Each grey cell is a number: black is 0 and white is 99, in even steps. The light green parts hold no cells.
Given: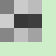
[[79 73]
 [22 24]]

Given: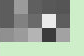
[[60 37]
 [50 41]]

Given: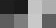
[[10 76]
 [49 78]]

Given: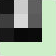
[[79 37]
 [84 35]]

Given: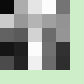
[[67 89]
 [59 70]]

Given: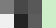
[[28 34]
 [14 36]]

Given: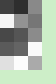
[[18 53]
 [57 46]]
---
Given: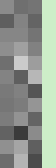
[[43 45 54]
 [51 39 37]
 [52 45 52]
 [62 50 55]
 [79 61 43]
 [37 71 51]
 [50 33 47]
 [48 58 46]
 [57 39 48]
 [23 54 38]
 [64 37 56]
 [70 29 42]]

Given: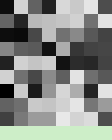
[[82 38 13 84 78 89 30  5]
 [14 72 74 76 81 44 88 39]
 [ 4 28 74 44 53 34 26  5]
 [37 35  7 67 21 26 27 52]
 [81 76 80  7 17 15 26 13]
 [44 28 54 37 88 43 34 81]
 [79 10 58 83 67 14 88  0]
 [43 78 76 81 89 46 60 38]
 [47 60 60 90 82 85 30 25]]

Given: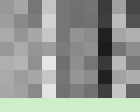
[[65 46 76 46 44 45 23 62 27 59]
 [53 48 82 46 43 44 24 73 32 61]
 [58 65 77 46 57 54 13 64 68 66]
 [66 58 61 48 53 56 11 46 55 59]
 [70 56 89 43 55 46 22 72 46 68]
 [61 65 77 46 58 54 13 63 67 66]
 [62 53 88 44 49 44 24 76 39 65]]

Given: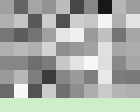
[[39 64 57 73 27 52  9 71 61 62]
 [76 34 79 31 80 77 95 68 88 68]
 [36 45 62 89 93 60 75 45 65 46]
 [72 68 82 55 59 63 87 65 67 68]
 [52 43 48 77 88 96 86 53 65 52]
 [71 49 23 52 60 49 90 48 47 60]
 [96 32 79 43 55 67 78 70 68 41]]

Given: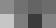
[[44 39 42 54]
 [49 23 51 77]]

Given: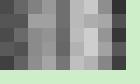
[[40 50 59 43 72 78 55 19 29]
 [33 62 62 43 72 67 65 31 33]
 [41 54 57 41 73 80 58 21 29]
 [32 54 59 40 69 80 63 34 35]
 [38 55 64 46 74 69 52 24 25]]

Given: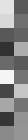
[[35 88]
 [43 84]
 [38 34]
 [67 19]
 [35 41]
 [45 95]
 [77 27]
 [45 65]
 [57 21]
 [58 53]]
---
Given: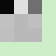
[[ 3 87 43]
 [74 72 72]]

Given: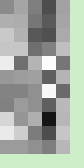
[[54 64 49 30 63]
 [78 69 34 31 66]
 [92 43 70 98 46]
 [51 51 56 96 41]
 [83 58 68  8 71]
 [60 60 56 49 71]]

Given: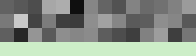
[[38 34 30 65 67  6 52 39 32 51 41 44 50 60]
 [37 15 58 35 55 52 54 36 30 24 50 61 24 46]]

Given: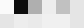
[[97  5 68 92 75 89]]

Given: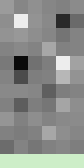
[[60 52 56 52 50 54]
 [57 59 55 52 45 51]
 [47  4 44 49 92 63]
 [53 53 52 37 49 51]
 [58 50 55 51 53 54]
 [42 51 46 50 52 49]]

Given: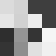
[[85 82 24 24]
 [18 58 20 95]]

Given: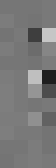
[[46 46 46 47]
 [45 47 24 77]
 [46 46 45 48]
 [49 47 58 30]
 [48 48 56 38]
 [46 46 48 45]]

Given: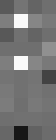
[[35 45 39 43]
 [34 44 39 43]
 [49 97 52 47]
 [47 44 46 44]
 [43 44 44 43]]
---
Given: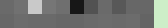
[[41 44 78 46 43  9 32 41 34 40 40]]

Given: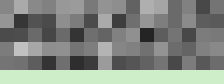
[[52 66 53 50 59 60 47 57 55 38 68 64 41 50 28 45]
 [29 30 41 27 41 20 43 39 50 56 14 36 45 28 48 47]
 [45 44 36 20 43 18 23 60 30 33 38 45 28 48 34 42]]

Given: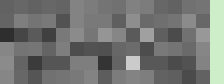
[[38 40 38 40 39 51 48 45 44 50 48 40 38 44 45]
 [18 27 35 25 47 54 46 58 52 35 62 37 29 44 59]
 [54 39 23 33 33 49 49 20 39 79 34 34 29 32 51]]

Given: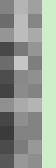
[[51 70 62]
 [58 73 66]
 [42 77 49]
 [26 54 51]
 [27 55 51]
 [29 48 59]]

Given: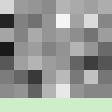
[[83 60 58 54 70 66 62 67]
 [64 51 66 58 62 55 45 61]
 [34 62 70 61 58 39 24 33]
 [54 57 38 70 90 57 52 52]]

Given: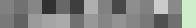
[[50 44 52 19 40 24 68 50 28 55 50 79 53]]

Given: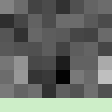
[[51 42 26 29 19 31 39 42]
 [33 19 40 36 35 27 26 41]
 [46 57 28 29 11 38 38 66]
 [47 39 43 19 37 32 43 31]]
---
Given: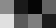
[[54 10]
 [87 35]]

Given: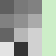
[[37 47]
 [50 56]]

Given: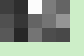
[[24 18]
 [31 21]]

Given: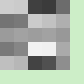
[[80 79]
 [45 47]]

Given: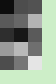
[[ 5 30]
 [35 40]]

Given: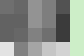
[[43 40]
 [38 38]]

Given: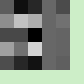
[[36  6]
 [55 75]]

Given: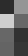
[[17 58]
 [80 40]]

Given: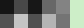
[[ 8 28]
 [32 76]]
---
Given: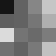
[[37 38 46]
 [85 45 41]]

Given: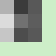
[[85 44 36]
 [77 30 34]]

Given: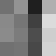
[[53 46 25]
 [54 48 30]]

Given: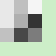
[[90 68 20]
 [75 28 48]]

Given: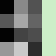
[[34 65 39]
 [ 1 26 30]]

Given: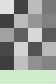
[[25 73 58]
 [62 37 84]]

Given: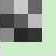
[[23 36 73]
 [53 15 20]]

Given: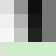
[[93 69  9]
 [96 76 13]]

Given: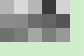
[[54 53 42]
 [44 48 64]]
